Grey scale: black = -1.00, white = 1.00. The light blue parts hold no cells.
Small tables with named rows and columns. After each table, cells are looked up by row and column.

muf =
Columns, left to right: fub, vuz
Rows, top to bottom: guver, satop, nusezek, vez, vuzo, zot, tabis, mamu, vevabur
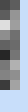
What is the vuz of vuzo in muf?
-0.16
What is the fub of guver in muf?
-0.43
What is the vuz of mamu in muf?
0.12
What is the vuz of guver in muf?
-0.27
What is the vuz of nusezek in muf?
0.24
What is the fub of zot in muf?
-0.70
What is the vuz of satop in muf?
0.17
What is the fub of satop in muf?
-0.27
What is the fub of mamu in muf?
0.03
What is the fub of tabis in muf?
-0.06
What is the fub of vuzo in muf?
-0.23
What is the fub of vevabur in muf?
-0.54
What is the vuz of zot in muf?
-0.08
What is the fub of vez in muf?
0.11
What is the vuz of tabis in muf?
0.39
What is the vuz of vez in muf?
-0.12
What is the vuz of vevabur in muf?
0.28
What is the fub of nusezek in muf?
0.74
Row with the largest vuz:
tabis

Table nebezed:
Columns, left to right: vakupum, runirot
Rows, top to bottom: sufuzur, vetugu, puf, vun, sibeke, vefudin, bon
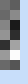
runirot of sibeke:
0.28
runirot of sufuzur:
-0.26
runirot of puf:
-0.80
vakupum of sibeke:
-0.62
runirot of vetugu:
0.08
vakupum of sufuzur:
-0.11
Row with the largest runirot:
vefudin

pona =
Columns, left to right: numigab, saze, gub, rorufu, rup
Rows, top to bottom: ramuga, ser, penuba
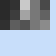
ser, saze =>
-0.52
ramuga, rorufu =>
-0.06
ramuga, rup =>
-0.43
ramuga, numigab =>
-0.68
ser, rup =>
-0.23
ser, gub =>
0.28
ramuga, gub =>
0.58
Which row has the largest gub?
ramuga

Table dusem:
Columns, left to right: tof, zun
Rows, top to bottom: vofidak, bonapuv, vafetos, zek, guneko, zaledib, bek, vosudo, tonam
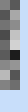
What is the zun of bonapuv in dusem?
0.32
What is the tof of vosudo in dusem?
0.45
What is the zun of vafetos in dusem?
0.10
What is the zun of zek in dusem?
0.52
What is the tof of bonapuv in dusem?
-0.33
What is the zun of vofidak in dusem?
-0.30
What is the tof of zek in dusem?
-0.41
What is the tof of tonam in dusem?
0.02
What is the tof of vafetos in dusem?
-0.10
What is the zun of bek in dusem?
0.17
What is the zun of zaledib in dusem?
-0.78
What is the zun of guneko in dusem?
0.65
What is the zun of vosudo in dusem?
-0.33
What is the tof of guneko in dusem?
-0.16
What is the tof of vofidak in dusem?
0.01
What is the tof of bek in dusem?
0.07

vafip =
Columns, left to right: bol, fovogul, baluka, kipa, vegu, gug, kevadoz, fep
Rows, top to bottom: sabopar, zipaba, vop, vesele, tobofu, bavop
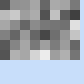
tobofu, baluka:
0.30
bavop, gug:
0.24
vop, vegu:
-0.06
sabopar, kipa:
0.30
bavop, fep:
-0.08
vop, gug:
-0.08
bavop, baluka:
0.31
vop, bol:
0.31
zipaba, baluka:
0.24
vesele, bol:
0.01
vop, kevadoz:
-0.11
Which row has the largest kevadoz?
bavop

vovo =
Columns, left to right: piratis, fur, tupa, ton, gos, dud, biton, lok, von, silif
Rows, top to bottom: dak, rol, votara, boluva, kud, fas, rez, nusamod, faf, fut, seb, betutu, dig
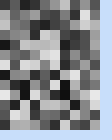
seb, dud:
0.52
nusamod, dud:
-0.70
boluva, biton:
-0.46
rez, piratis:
0.74
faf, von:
-0.29
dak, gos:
-0.15
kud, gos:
0.45
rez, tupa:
0.71
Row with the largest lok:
nusamod

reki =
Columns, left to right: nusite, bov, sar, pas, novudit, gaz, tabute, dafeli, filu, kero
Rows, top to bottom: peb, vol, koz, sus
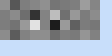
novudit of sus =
0.11
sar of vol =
-0.14
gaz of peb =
-0.08
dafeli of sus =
-0.04
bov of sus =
-0.28
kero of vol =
0.10
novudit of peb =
0.13

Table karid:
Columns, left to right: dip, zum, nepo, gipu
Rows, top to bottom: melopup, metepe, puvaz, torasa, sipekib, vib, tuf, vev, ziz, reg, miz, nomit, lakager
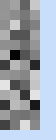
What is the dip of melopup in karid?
0.16
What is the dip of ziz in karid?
0.79
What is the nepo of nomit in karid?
-0.10
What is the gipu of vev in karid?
0.59
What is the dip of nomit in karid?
0.24
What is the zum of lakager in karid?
-0.05
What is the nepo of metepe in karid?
-0.06
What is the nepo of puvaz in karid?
-0.15
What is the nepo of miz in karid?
0.33
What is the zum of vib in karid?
-0.96
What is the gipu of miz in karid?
-0.81

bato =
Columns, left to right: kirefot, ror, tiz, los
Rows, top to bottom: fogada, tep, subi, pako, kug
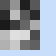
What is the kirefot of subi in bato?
-0.80
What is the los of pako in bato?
-0.41
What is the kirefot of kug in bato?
0.39
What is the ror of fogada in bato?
0.15
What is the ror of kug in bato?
0.57
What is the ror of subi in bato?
-0.54
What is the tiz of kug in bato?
-0.12
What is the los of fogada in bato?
-0.31
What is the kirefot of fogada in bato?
-0.34
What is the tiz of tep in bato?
-0.32
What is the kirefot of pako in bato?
0.47
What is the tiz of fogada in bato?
-0.76
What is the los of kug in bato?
-0.25
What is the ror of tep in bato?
0.49
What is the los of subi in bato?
0.35
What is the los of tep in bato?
-0.67
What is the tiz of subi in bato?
-0.20
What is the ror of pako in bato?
0.75
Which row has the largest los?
subi

